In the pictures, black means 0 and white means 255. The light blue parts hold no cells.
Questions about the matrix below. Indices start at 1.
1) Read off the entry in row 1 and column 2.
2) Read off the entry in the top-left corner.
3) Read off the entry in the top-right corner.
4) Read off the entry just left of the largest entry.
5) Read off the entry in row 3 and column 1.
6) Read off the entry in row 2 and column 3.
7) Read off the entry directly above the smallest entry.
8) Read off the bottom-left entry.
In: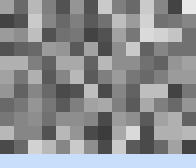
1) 105
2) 162
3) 231
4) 67
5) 155
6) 202
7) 74
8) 74

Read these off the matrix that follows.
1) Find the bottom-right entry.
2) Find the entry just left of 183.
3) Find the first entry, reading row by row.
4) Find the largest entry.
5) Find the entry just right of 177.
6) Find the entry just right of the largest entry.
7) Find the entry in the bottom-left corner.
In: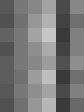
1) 105
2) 150
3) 87
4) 198
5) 66
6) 58
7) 81

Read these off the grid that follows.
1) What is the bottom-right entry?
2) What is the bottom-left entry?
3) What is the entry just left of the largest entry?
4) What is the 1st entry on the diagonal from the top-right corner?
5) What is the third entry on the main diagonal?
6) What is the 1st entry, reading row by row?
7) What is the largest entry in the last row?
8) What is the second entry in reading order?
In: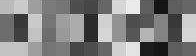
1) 102
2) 194
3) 214
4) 102
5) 194
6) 186
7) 227
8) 202

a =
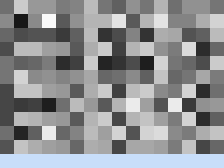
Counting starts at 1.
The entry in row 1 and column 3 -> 152
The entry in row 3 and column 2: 76
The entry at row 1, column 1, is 111
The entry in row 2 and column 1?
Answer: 138
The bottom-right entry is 103
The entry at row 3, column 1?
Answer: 103
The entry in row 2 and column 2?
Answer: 23
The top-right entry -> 117
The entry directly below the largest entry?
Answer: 83
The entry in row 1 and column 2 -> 203
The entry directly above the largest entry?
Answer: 152
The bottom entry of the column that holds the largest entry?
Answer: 159
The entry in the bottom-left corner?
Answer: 83
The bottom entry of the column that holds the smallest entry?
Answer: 195
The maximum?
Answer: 249
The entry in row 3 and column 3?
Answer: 83

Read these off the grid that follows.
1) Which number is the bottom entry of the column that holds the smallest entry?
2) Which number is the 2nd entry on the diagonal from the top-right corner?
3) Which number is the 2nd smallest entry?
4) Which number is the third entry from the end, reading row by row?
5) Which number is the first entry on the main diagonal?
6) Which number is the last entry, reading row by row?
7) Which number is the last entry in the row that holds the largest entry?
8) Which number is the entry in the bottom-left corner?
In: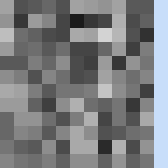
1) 141
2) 75
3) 42
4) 147
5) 162
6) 117
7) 49
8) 133

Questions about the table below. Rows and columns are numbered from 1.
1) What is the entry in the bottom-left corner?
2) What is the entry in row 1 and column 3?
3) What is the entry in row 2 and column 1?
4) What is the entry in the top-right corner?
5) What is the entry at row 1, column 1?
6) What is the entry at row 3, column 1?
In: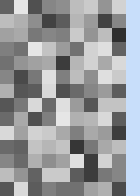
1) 86
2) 80
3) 189
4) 210
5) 98
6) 161
